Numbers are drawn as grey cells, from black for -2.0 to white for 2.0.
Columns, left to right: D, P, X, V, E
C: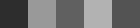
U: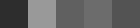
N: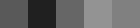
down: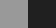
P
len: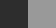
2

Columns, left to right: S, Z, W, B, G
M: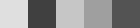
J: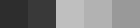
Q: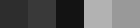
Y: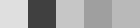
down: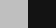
W
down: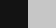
W
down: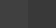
Z
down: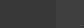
Z
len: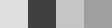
4

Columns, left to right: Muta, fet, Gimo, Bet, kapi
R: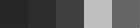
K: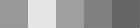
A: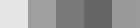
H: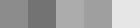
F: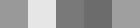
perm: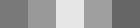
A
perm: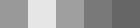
A
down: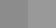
Muta

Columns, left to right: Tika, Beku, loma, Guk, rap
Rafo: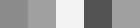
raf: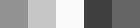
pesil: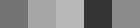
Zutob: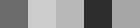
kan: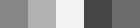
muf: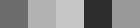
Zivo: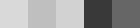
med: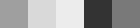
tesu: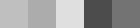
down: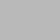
loma
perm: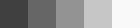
raf

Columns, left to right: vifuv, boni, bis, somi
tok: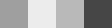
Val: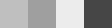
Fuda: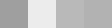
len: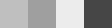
4
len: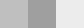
3
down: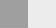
boni
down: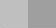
vifuv
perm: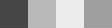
tok

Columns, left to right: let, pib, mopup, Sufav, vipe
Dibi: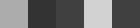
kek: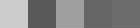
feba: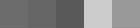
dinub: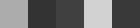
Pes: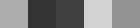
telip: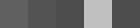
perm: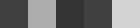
Dibi
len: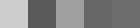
5
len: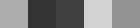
5
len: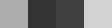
4
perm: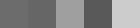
kek
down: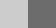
let
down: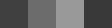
vipe

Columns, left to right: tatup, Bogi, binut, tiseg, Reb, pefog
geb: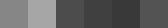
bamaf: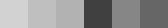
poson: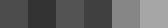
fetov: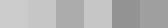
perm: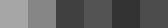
poson
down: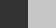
Bogi

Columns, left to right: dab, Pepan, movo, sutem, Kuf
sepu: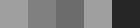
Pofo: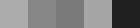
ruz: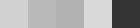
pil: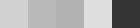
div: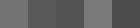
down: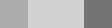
dab
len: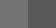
2
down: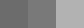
movo
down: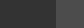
Kuf
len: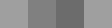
4
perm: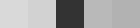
ruz

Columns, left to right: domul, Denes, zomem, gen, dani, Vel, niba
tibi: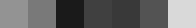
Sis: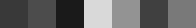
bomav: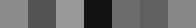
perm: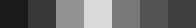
tibi
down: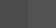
Denes
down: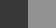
dani
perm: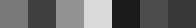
Sis

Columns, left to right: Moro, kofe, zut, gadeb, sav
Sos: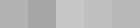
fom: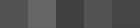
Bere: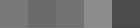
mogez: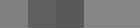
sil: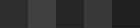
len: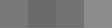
4
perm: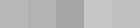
Sos
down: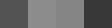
gadeb
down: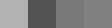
Moro

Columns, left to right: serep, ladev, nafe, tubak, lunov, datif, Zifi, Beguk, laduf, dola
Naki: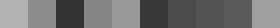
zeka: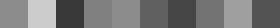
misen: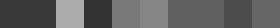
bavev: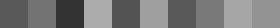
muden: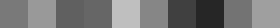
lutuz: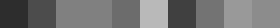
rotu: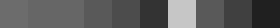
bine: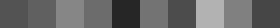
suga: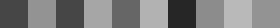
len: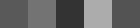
5
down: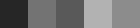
Beguk

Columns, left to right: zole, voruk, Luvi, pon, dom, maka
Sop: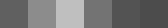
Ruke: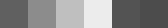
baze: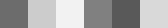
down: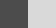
maka
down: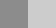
voruk
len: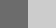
2

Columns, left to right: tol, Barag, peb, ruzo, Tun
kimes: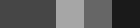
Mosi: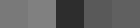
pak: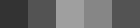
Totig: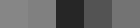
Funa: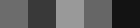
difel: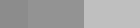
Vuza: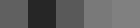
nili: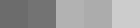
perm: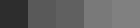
Mosi
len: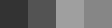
4
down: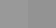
peb
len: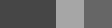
4

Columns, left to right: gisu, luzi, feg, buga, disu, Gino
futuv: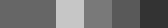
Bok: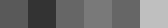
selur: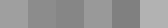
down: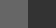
luzi
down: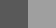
gisu
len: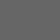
2
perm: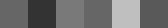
Bok
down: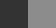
luzi

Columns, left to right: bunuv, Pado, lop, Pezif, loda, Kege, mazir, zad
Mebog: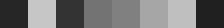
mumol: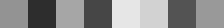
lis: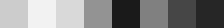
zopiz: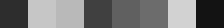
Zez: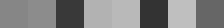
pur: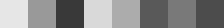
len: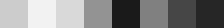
8
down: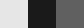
loda
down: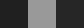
zad
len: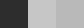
3
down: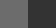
Kege
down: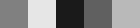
loda
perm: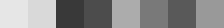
pur

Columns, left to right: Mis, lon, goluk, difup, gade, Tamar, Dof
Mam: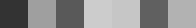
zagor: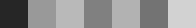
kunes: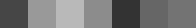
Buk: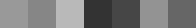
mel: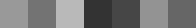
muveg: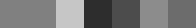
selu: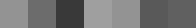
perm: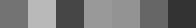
mel
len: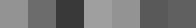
7
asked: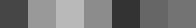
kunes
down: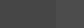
gade
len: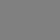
2
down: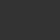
difup

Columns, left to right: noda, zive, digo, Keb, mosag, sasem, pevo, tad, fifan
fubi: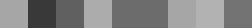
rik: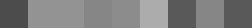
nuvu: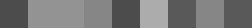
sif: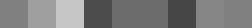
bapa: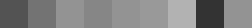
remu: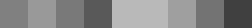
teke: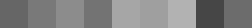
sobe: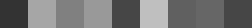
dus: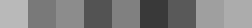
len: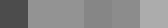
6
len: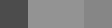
4

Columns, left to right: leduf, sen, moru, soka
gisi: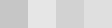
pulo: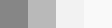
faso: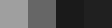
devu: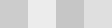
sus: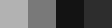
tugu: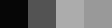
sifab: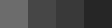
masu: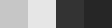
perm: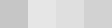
gisi
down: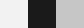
moru
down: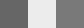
sen

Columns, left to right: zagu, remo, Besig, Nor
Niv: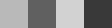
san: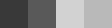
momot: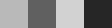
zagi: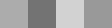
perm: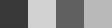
Niv
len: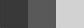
3
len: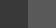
2
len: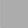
1
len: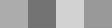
4
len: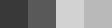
4

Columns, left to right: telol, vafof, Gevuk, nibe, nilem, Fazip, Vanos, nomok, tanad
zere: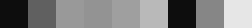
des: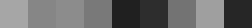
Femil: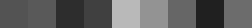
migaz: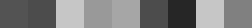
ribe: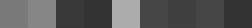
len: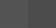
2
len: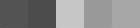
5
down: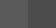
vafof
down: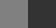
tanad

